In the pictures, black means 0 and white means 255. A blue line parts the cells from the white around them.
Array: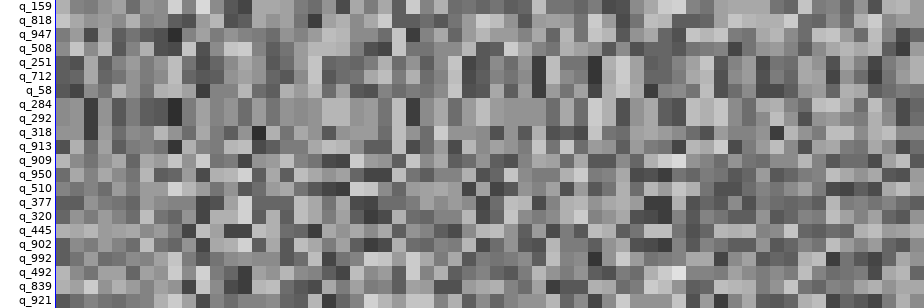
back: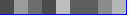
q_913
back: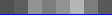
q_492
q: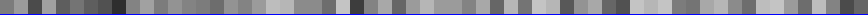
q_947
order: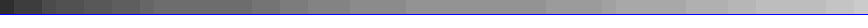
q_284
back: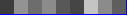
q_251
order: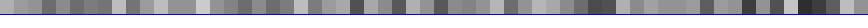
q_292
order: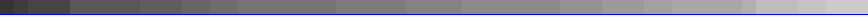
q_992

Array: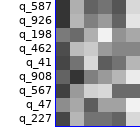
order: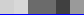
q_567
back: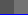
q_587
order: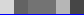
q_227
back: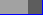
q_47
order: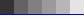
q_926
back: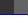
q_908
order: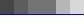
q_41

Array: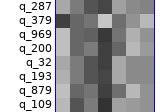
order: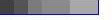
q_32
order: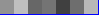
q_879
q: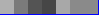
q_193

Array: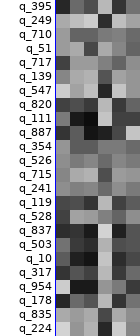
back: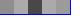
q_835
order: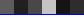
q_10

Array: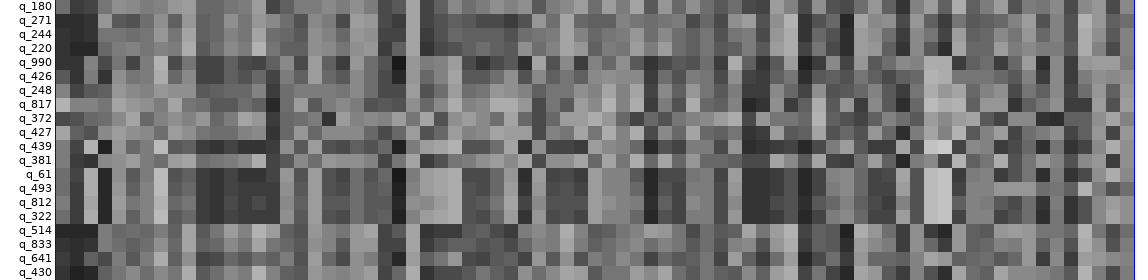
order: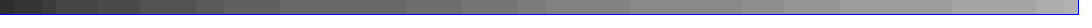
q_427
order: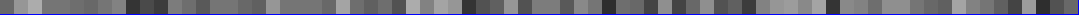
q_244
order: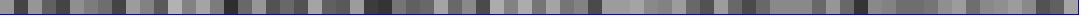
q_427
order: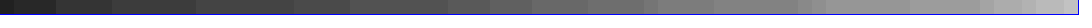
q_493

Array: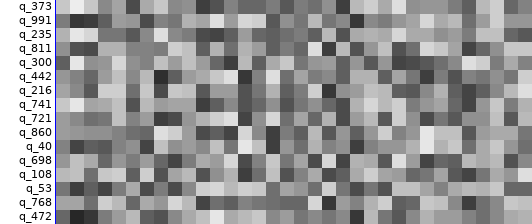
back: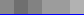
q_472
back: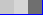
q_811
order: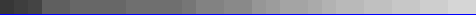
q_768
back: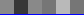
q_991
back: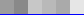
q_472
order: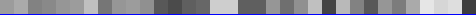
q_860

